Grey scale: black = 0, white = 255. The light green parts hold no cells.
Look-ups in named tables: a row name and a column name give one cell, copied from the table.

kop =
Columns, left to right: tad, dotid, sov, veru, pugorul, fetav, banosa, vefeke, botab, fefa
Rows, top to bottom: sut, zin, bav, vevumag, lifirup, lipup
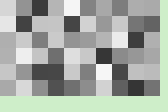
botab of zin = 117
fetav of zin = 210
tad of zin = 230
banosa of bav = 180
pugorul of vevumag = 222
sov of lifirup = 70
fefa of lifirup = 187
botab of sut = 173
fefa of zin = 99
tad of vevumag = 177

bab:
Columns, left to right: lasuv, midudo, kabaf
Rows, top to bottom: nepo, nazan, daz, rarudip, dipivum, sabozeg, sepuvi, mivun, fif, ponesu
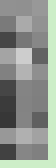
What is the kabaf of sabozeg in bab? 128
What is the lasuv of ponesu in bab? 65
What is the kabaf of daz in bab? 135
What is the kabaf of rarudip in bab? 98
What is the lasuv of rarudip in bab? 164
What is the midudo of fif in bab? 176
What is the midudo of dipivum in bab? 179
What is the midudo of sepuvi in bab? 131
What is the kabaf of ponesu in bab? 128
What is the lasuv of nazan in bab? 122
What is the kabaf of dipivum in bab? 143
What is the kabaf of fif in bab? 162
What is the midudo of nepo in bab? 144

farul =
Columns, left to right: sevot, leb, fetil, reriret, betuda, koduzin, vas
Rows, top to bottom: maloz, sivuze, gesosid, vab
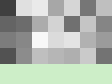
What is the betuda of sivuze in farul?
112
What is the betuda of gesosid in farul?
227
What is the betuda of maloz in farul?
214
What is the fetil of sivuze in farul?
172
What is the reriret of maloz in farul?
167
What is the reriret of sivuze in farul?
211
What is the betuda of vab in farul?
175
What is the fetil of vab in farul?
191
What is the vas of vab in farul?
115
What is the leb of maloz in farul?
224
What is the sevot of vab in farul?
82
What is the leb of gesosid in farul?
135
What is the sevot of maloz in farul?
63
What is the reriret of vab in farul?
182
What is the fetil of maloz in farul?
234

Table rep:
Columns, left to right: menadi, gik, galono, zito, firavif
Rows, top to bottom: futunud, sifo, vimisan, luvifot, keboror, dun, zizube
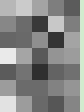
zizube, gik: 156
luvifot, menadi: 234
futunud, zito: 127
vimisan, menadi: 102
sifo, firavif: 127
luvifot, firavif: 156
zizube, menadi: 225
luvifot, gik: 166

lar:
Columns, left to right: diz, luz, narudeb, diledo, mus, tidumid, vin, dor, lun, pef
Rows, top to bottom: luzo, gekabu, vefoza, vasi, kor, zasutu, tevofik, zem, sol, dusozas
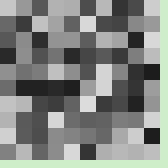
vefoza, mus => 148
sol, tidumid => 118
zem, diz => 179
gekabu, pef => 153
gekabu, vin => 73
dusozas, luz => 184
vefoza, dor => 163
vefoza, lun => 36
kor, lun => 48
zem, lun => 121
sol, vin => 103
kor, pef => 28
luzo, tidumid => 77
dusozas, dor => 184
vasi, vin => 89
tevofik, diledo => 61
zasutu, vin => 212
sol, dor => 169

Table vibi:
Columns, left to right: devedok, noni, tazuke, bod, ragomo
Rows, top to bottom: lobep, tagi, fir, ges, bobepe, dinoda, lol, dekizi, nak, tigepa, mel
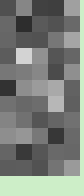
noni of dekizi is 113
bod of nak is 55
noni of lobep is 134
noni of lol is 104
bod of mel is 116
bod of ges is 85
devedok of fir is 102
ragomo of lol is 95
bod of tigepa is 105
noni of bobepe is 124
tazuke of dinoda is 155
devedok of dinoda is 50
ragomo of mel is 154
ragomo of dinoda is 98
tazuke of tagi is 90
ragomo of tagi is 105
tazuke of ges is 145

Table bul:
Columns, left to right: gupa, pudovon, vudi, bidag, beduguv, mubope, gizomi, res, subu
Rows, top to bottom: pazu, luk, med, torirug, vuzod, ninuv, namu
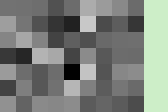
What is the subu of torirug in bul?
107
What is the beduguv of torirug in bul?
68
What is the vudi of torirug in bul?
179
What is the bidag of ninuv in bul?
113
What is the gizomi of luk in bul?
75
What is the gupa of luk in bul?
158
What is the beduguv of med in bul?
95
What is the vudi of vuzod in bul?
87
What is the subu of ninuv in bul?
106
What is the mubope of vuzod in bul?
195
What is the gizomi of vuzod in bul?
84
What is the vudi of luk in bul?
81
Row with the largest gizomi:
pazu

